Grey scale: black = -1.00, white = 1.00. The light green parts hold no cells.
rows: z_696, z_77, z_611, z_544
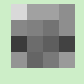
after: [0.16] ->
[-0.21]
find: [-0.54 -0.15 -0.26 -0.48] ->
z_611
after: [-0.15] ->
[-0.26]
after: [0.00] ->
[-0.10]

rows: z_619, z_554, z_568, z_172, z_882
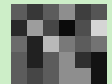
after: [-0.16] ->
[-0.74]
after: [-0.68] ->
[0.23]
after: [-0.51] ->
[-0.33]
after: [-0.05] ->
[-0.28]
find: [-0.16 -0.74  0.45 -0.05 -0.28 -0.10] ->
z_568

